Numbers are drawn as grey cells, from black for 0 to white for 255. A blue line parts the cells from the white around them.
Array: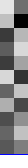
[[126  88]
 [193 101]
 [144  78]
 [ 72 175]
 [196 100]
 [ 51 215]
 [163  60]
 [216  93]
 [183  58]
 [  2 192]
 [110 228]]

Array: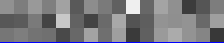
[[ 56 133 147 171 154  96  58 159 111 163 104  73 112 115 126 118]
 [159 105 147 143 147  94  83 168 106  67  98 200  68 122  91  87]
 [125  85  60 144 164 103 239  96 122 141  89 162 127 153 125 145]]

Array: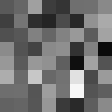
[[138  94  41  58 151  86 101  98]
 [ 95  84 247 116 158  85 111 110]
 [155  74 225 114 104 199 106 173]
 [ 83 162  15  95 145 152  90 152]
 [ 11 129  50 143 138  67  83 139]
 [163  92 153 130 102 129  87  80]
 [170 146  40  75  36  46 117  63]
 [137 112 111  52  61 160 102  89]]

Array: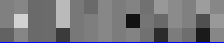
[[135  26 110 124  43 113 131 124 135 126 120  59 107 106 134  98]
 [153  80 128 139 105 117  18 124 135 126 120 186 107 106 211 128]
 [135 157 128 139 152 113 131 124 135 106 120 186 107 106 134 128]]

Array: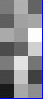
[[142 168  26]
 [ 64 197  69]
 [117 227 123]
 [208 100  75]
 [253 154 170]
 [166 161  95]
 [ 99 176 122]]

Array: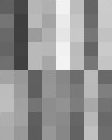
[[109 192  99 135 151  92 153 171]
 [105 184 102 138 142  95 162 174]
 [115 168 125 146 141 116 161 190]
 [127 185 122 138 150  95 156 188]
 [105 186 109 135 148  96 152 163]
 [196 118 189 243 167 185  64 112]
 [202 100 187 241 183 185  66 101]
 [194 118 200 229 176 156  63 105]
 [202 107 197 234 164 186  62 117]
 [203 101 189 241 176 182  70  96]]

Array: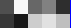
[[191 225 205  24  55]
 [ 46 129 103 248  79]]

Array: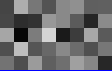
[[ 39 135 160 111  95 155  78 115]
 [119  80 108 137 104  85 190  79]
 [ 90 167  60  26 212 124   7 166]
 [139  37  91 137 152  50  45  71]
 [ 96  95 144 137  83 119 174  69]]

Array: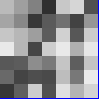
[[211 179 224  80 205  95  55]
 [235 120 189  74  78  68 105]
 [196  94 197 121 141  92  88]
 [231 175 233 205  69 182 233]
 [204  87 209  92 158 183 198]
 [150  66 113  90  55 136 165]
 [ 80 214 200  47 129 159 186]]
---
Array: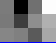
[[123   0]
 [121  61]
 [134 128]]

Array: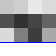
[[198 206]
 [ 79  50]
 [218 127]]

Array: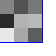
[[133  83]
 [ 43 179]
 [232 168]]

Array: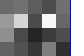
[[106 114]
 [154 213]
 [143  74]]

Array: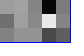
[[157 163]
 [112 159]
 [130 147]]

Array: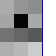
[[171 149]
 [165   5]
 [115 102]]

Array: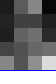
[[28 91]
 [35 64]
 [31 99]]

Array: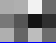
[[172 175]
 [120  85]
 [175 101]]
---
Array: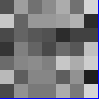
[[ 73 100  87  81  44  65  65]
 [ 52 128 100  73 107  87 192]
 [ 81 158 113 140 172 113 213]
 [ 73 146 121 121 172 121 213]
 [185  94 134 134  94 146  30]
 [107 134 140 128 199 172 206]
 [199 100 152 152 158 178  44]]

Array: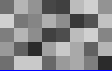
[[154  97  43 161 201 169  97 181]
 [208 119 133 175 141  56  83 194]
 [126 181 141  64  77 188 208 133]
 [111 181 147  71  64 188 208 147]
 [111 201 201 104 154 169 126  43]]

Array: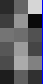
[[ 61 150  10]
 [ 29  95  48]
 [ 87 156  69]
 [116 110  81]
 [ 75 171 129]
 [ 42 102 214]]

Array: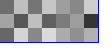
[[110 191 117 198 158 136 205]
 [103 212 136 218 171 144 177]
 [164  87 191  95 123 158  53]]

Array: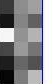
[[ 29 103  82]
 [ 21 132  97]
 [ 70 153 117]
 [ 58 140 159]
 [245 146 179]
 [  5 124 187]]

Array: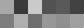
[[125 175 110 151 143 159]
 [167  58 202  82  89  66]]

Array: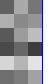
[[ 74 103  60]
 [ 97 169 118]
 [175 137 149]
 [110 124 162]
 [ 89 155 189]
 [214 181 227]]

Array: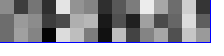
[[140  61 117  47 228 147 132  47  88 124 236 167 109 206  53]
 [109 160 132   4 220 190 124  17 190  67 132 167  80 198 154]
 [109 154 140  61  74 175 183  25  80  32 160  74 102 220  94]]

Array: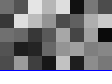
[[ 83  30  36 104 148 161 127 135]
 [112 104  55  89 167  69 161  10]
 [ 76 155  63  23 194  30 141 120]
 [ 55 222 188 148  76  96 174 201]
 [112  83 229 182 222  17 120  76]]
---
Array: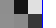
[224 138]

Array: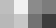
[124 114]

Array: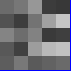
[ 56 161 130  64  93]

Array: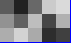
[218  70 170]

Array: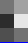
[162  44]

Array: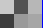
[183 154]
